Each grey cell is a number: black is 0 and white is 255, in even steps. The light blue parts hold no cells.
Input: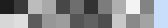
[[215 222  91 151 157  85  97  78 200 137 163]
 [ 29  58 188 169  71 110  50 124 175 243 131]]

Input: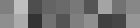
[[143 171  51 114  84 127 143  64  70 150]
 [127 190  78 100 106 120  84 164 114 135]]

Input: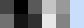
[[113  21  48 231 131]
 [ 68   1  89 196 153]]

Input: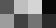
[[157  65 116  43]
 [ 86 191 213   8]]

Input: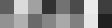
[[146 176 106 134 169 128 230  32]
 [ 94 218 161  50 114  75 236  62]]

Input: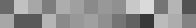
[[167  89  89 181 138 152 160 144 117  97  56 187 173 131]
 [105 193 167 125 173 160 138 152 144 200 218 117 181  82]]
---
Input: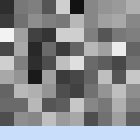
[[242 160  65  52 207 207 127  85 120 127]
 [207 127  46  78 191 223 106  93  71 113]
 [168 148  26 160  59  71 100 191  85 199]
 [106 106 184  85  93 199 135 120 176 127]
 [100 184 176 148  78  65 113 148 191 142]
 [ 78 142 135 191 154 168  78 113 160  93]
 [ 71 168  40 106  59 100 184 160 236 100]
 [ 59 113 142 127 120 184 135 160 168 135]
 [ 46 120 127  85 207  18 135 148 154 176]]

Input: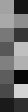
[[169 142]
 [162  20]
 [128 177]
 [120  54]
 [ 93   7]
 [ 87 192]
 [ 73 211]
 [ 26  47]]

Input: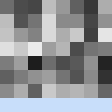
[[223 201 235 158 181  76 116 124]
 [195 152 130 217 173 201  64 229]
 [189  83 116 217 138 138  70 145]
 [138 173  96 201 173 181 166 102]
 [124 158  29 109  76  89 145  35]
 [109  76  70 189 152  96  56 173]
 [ 96 124 145 158 116  83 138  50]]

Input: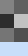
[[131  96]
 [117  80]
 [ 45 194]]

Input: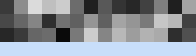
[[ 72 102 133  46 114  96 149  96 164 149 121 198 184  65]
 [ 58 141 219 191 204 108  31  88  52  39  65 127  31 164]
 [ 39  58 102 108  10 121 204 133 184 157 178 170  46  80]]

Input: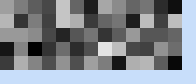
[[182  52 125  65 197 175  59 101 117  29 189  65 189]
 [159 125  93  72 197 101  29 167 139 101 117  44  15]
 [153 153 139  72  36  86 117  52  93 153  86  86 101]
 [ 59 175 132  79 146  79 159 125  21 175 182  93   8]
 [ 21 132   1  52 109  44  79 227 189  72  65 146 109]]

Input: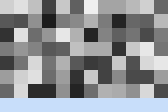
[[208 224 192  66 200  96 239 164 164 185 208 103]
 [157 208 224 109 157  50 200  66 137  74  74 157]
 [123 150 131  88  96 192 171 171  50 200 231 116]
 [103 216  43  43 144  36 109 177 171 144 216  74]
 [ 88  80 144  28 123 137 177 123  36 103  96 185]
 [ 58 116 216 116 177  88  58  66 200  80 216 231]
 [ 50 224 109 150 231 177  36 131  96 116  74 123]]
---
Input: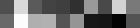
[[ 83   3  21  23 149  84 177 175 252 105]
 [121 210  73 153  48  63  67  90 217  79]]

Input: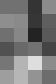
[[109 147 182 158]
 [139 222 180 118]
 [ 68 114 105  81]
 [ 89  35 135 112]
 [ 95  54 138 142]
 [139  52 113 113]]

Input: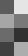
[[173  64]
 [ 49 107]
 [121 166]
 [229  92]]

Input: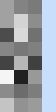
[[155 146 196]
 [125 108 139]
 [153  32 245]
 [ 64 183  67]
 [128 120 134]
 [113 217  76]
 [141 211 161]
 [122 131 161]]

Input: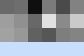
[[132 126  86  97 152 162]
 [202 138 225 104 144 158]
 [130  74 123  15 110 105]]

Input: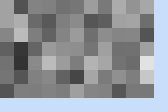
[[120 121  86 130 133 159 125 130 125 126  84]
 [199 126 144 123 166  70  98 136 129  85 117]
 [226 108 115 166 179 125 156 187 138  51 114]
 [160 113 112 160 117 142 144 154 101  55  96]
 [ 84 134 133 141 111 155 132  98 126 187 134]
 [110 164 161  94  86 139 127  89 106 174 162]
 [167 147 172 121 157 118 113 128 131  82 162]]

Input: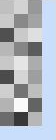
[[183  56 108]
 [ 99 250 179]
 [190 115 207]
 [158 213  75]
 [172 229 200]
 [ 91 134 183]
 [223 201  80]
 [163 137 202]
 [152 211 192]]

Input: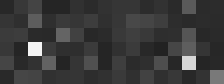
[[121  51  40  56  48  66  48  58  49  45  53  52  49  68  70  41]
 [ 40  37 215  39  78  47  43  62  37  80  53  36  98  50  41  69]
 [ 39  53  94  70  34  40  59  49  37  59  46  47  59 244  37  56]
 [ 42  40  85  47  46  57  63  57  43  40  65 100  41  42  61  59]
 [ 43  44  42  45  62  69  72  55  48  61  54  58  47  93  47  53]
 [ 44  43  90  42  50  44  54  54  50  43  49  37  37  68  56  40]]
